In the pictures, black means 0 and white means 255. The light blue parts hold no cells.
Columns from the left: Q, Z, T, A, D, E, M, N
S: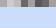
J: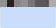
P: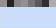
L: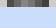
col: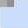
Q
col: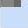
T
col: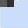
M
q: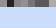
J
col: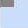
T
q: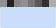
P

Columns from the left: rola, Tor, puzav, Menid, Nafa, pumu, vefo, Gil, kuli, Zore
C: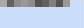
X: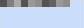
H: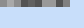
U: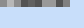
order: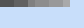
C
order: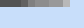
U
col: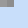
Zore
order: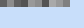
C

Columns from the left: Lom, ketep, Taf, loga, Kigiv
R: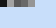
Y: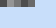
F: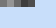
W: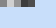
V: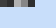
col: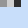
ketep
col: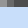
Kigiv
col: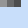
Kigiv
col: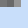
Taf
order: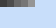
F

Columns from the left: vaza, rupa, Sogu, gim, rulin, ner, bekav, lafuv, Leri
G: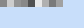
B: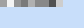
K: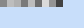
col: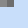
ner
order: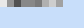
G
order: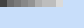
K
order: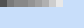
G
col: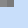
gim
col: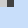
Leri

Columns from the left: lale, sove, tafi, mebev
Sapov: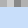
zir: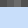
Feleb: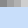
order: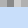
Sapov
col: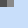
lale

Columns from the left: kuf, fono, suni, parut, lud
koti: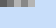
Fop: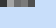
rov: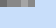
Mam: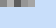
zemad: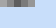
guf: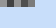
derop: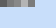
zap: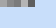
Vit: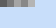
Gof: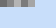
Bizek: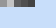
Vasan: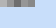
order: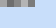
Gof
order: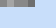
rov
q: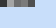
Fop
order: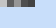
Bizek

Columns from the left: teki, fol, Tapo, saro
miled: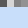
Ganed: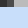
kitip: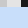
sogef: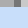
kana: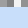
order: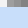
kana
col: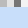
Tapo
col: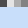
fol
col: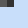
teki

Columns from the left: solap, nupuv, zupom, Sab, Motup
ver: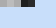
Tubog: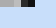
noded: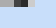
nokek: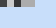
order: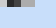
noded
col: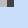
zupom
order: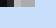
Tubog

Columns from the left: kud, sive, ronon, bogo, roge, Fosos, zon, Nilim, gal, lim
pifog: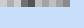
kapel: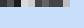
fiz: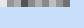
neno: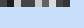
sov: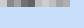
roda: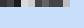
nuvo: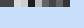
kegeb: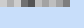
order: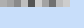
pifog
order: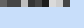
roda
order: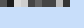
kapel
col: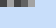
gal
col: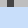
Fosos

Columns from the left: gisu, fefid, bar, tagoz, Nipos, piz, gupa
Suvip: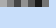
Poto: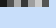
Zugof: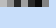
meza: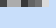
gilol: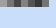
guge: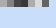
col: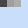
gisu
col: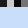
piz
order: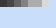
guge

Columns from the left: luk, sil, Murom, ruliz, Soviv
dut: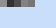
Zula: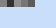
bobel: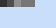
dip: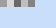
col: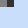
luk
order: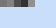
dut
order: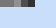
bobel
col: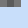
Soviv
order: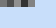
dut

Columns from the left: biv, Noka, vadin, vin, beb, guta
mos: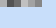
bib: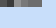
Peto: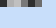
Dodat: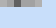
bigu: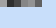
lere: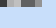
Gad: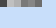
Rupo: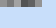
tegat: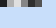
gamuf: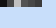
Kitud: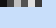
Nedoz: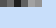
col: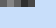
beb
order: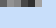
bigu
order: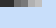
Peto
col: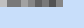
vin

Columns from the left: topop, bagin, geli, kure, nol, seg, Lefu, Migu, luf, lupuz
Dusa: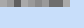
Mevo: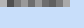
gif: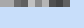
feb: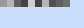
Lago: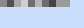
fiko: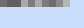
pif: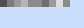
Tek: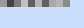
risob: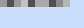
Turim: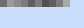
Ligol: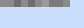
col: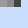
seg
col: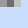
nol
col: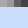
kure
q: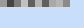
Tek

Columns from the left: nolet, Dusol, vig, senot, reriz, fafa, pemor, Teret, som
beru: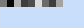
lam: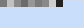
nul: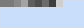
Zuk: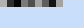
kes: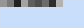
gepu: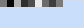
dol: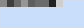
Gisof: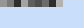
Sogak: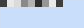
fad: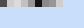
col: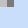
Dusol
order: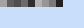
kes

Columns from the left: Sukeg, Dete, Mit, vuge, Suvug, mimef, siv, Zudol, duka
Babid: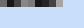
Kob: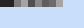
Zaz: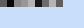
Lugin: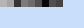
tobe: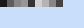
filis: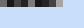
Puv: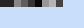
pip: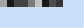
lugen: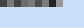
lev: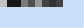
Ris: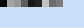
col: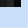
Dete
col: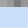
vuge
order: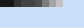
pip

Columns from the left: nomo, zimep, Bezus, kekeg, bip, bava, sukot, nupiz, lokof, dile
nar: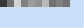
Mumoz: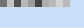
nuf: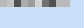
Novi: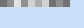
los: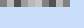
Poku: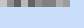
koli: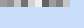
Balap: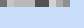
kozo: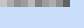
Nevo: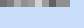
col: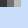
nomo
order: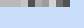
nuf
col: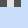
Bezus
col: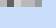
bip
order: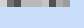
nuf
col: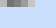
dile

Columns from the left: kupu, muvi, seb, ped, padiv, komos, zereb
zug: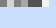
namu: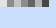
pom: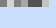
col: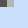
komos
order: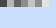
namu

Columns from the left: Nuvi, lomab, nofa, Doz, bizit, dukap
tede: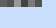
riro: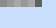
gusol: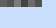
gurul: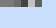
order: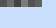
gusol
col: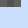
dukap

